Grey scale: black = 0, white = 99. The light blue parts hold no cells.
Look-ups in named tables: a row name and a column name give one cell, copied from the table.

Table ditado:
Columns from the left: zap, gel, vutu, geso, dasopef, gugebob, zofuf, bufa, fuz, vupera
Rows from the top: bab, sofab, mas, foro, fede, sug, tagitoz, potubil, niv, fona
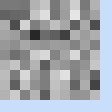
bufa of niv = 39
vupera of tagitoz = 77
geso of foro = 15
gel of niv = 37
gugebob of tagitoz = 62
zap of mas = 67
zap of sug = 55
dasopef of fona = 36
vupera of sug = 73
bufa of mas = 37
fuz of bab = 47
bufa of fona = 57
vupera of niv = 26
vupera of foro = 68
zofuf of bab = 62
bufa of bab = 80
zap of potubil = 73
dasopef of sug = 84
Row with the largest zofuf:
potubil

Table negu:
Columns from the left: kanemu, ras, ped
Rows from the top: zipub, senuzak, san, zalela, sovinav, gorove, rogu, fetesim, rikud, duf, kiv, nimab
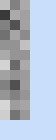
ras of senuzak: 66
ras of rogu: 41
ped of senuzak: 62
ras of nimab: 45
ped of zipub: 66
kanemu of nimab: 80
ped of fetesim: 60
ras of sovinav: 57
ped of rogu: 66
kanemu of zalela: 44
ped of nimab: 59
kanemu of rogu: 82
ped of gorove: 58
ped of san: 63
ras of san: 32
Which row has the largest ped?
sovinav

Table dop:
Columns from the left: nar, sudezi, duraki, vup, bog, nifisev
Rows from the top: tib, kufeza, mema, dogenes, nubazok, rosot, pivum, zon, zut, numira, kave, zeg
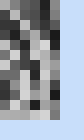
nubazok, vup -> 70
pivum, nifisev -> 61
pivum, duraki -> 26
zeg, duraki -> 66
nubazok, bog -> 83
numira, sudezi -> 38
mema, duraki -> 74
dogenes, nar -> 27
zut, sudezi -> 56
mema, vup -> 32
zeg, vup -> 77
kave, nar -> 42
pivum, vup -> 19
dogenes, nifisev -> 10
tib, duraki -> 37
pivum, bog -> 72
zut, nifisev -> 26
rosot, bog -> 69
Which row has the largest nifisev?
pivum

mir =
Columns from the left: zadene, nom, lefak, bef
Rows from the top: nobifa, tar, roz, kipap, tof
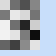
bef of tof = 88
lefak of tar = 84
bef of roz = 80
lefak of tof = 54
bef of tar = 45
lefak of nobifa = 31
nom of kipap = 88
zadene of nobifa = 85
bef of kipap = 5
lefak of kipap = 48
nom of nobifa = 43
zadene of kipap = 94
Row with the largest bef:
tof

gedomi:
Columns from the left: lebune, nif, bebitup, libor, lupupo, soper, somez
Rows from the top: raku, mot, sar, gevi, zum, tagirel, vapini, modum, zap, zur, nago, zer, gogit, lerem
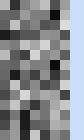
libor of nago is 21
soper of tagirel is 59
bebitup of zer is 10
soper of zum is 49
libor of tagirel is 82
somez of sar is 85
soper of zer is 72
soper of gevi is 55

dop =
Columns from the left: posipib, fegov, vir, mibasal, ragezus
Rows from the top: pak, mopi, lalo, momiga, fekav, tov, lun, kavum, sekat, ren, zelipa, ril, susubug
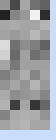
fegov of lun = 47
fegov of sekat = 64
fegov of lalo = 66
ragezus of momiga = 62
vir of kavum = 67
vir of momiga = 63
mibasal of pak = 44
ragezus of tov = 49
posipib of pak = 58
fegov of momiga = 60
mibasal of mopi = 94
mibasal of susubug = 64
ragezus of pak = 38
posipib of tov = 81
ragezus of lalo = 70
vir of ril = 68

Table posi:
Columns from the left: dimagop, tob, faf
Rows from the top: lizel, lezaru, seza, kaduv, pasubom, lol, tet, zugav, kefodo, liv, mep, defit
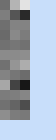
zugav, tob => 46
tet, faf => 67
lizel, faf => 88
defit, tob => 48
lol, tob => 54
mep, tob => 39
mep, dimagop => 44
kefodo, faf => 9
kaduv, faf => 48
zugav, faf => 42
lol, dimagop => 54
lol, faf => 55
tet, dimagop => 44
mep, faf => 30
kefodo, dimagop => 65

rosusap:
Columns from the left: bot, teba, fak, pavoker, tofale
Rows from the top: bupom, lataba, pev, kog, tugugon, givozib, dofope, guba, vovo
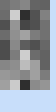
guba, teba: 57
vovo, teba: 79
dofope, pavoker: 62
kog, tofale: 44
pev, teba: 58
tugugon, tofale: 40
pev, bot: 31
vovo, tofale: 58
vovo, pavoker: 54
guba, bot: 59
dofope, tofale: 38
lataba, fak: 18
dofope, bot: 52
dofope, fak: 73
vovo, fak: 18
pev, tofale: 44
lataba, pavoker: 32
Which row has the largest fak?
givozib

